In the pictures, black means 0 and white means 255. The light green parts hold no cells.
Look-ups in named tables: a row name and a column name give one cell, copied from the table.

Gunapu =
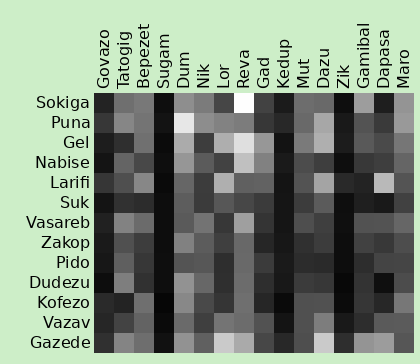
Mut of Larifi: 83
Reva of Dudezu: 108
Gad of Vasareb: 52
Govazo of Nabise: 20
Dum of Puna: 231
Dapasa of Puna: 58
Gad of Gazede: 71
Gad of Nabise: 129
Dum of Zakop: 129
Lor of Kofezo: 53
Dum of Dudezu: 146
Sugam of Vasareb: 13
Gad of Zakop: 38
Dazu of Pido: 42
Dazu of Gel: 175
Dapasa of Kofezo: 39
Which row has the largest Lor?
Gazede

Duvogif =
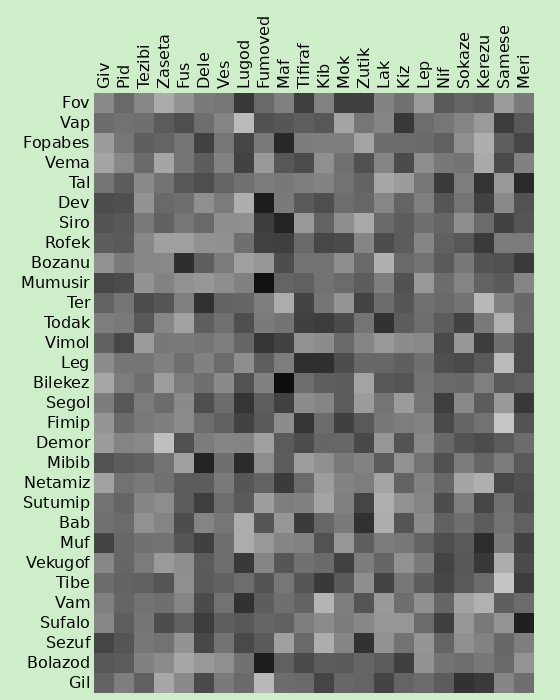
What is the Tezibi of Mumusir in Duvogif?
147
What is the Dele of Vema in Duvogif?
92
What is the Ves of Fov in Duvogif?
118
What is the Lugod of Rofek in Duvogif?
111
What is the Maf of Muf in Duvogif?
133
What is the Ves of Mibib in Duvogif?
111
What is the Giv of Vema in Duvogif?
164
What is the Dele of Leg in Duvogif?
129
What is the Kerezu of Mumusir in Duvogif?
98
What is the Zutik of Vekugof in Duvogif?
124
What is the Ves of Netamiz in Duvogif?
122
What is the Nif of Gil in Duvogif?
92
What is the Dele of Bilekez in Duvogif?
111
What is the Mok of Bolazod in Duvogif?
90
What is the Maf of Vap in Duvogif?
86
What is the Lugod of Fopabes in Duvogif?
70
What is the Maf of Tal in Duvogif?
120
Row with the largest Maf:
Ter

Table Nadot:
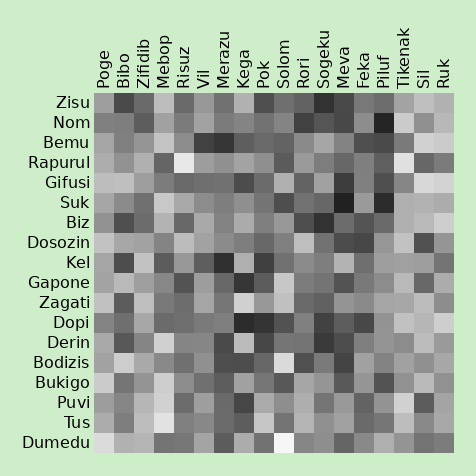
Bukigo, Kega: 161
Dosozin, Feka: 71
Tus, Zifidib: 189
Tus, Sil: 137
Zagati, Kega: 208
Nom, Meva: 72
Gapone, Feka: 121
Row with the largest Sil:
Gifusi

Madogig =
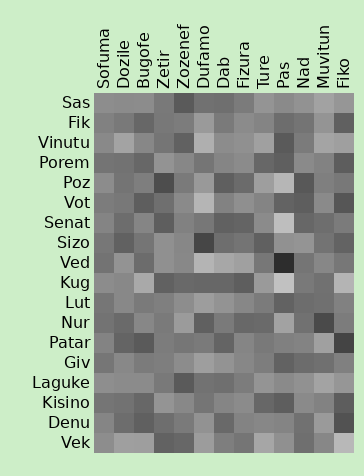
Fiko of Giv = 128
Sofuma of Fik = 129
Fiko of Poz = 120
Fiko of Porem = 93
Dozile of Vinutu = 163
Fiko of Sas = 150
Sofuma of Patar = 131
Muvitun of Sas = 162
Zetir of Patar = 124
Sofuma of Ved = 115
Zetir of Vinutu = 117
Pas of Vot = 99
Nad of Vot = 94
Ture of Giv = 125
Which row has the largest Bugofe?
Kug

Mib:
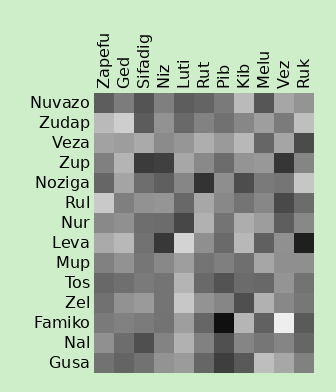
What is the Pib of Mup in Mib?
127
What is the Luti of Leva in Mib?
211
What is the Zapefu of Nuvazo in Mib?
93
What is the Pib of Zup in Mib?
108
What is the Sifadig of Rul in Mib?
146
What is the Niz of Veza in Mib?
139
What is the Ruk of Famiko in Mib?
90
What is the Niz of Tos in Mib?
116
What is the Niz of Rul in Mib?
149
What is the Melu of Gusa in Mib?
190
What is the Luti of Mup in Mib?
158
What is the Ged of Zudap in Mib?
206

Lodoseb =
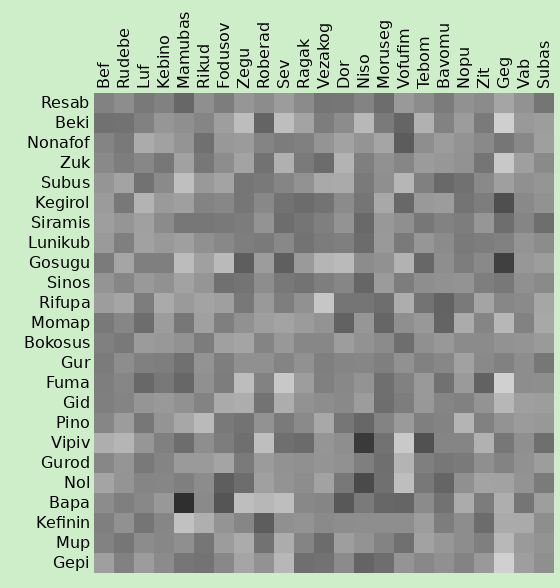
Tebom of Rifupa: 115
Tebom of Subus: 128
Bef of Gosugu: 123
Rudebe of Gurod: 149
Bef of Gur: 123
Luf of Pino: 119
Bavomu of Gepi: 144
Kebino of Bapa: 152
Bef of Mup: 130

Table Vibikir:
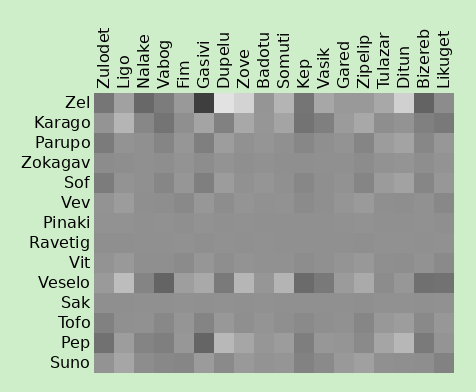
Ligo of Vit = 153
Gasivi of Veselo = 169
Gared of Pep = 149
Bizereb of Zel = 99
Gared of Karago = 155
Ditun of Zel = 208
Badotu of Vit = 145
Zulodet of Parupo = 123
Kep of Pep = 126
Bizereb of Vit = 146
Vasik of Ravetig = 144
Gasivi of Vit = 150
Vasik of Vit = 144
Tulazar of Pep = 165
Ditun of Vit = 142
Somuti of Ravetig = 144
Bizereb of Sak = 144

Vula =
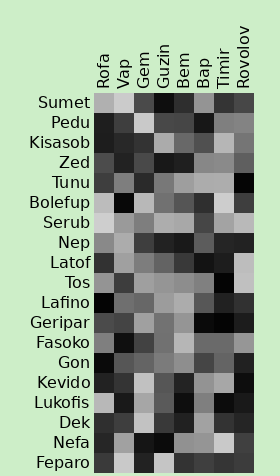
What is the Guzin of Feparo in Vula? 197
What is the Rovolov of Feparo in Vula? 60
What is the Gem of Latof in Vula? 125
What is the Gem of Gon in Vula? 100
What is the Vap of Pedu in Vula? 62
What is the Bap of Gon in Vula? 69
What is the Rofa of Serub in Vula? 206
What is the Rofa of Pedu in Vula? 30
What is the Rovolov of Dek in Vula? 37
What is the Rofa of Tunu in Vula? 62
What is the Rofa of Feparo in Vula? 58
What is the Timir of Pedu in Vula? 127
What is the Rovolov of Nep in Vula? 34
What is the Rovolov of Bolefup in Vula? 62
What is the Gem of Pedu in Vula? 201
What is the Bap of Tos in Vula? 128
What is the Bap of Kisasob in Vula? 80
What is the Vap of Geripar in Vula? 68
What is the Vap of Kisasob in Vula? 40
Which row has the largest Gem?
Pedu

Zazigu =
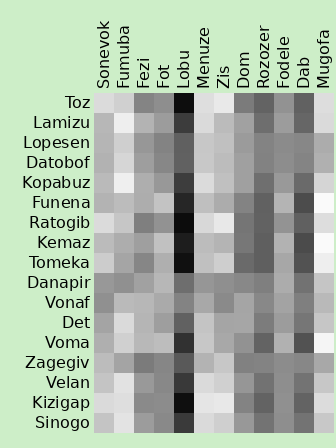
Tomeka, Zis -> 206
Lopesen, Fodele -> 139
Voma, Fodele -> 177
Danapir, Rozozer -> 127
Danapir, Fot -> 183
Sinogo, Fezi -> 156
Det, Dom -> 166
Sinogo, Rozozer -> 115
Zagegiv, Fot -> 134
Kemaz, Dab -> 75
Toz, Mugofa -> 221
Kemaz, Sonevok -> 187
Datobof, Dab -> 132
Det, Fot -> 158
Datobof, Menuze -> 200
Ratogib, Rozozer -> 98
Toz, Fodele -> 146

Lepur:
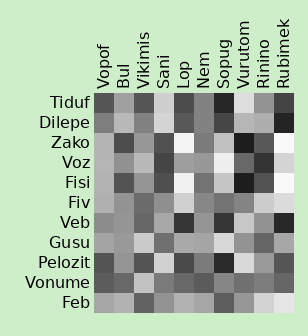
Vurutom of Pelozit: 217
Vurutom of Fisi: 29
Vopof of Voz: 181
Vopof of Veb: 140
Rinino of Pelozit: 154
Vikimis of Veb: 103
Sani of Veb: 168
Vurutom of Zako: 29
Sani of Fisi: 79
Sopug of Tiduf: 39
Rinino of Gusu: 102
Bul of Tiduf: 160
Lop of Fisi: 241
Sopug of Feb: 93
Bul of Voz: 145

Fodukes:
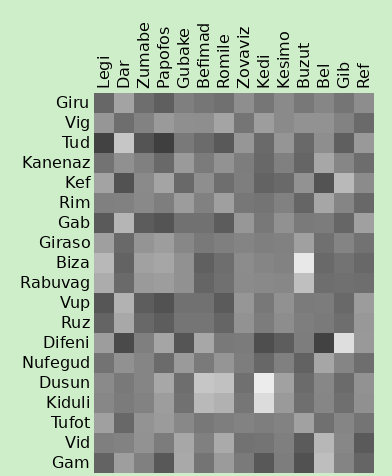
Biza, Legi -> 184
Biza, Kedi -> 133
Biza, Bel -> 105
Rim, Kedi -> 116
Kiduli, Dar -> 123
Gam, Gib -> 132
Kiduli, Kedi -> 220
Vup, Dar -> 178
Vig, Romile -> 164
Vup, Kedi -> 120
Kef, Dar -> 82
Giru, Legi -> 103
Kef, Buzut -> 146
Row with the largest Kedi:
Dusun

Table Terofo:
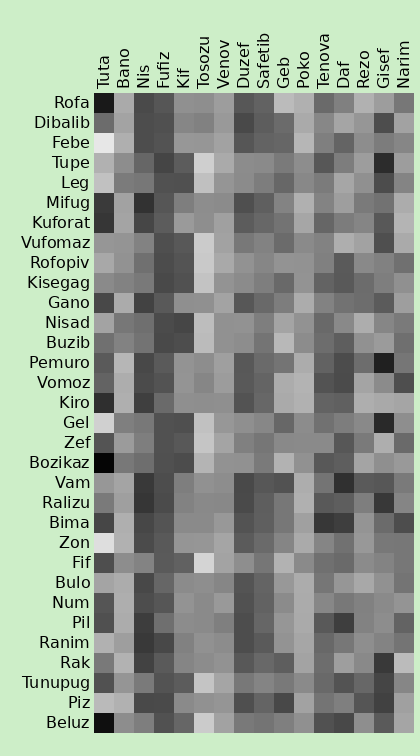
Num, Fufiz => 86
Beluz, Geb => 127
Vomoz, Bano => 173
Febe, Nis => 77
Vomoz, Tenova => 83
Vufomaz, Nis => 130
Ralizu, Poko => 176
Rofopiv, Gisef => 129
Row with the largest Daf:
Vufomaz

